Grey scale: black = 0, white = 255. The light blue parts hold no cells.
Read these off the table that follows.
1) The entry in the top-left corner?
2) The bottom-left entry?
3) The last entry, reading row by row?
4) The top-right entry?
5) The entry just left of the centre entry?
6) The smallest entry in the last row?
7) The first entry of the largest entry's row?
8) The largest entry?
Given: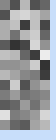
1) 135
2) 146
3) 184
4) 102
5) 146
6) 91
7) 193
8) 236

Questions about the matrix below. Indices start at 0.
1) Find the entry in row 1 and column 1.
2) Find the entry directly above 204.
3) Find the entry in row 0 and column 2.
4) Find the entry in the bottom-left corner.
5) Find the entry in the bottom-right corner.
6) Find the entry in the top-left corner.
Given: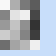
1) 227
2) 153
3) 121
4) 110
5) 239
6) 248

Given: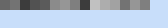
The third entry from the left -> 60
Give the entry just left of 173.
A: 193
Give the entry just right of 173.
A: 162
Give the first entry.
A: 103

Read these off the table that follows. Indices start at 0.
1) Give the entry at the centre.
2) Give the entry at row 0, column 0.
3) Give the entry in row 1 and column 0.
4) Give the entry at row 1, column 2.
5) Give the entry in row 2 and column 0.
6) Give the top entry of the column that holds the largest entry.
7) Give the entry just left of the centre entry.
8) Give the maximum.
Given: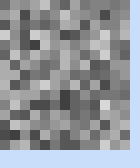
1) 151
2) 108
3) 151
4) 75
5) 87
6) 130
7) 163
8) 216

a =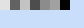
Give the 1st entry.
226
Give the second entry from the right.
161
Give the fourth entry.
77

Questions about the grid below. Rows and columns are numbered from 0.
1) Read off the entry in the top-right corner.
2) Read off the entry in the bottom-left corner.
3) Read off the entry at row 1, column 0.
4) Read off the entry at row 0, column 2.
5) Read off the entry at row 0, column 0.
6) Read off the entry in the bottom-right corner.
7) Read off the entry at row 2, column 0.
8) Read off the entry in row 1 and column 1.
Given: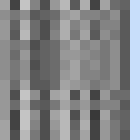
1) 99
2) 163
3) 142
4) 196
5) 163
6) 90
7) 152
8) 120
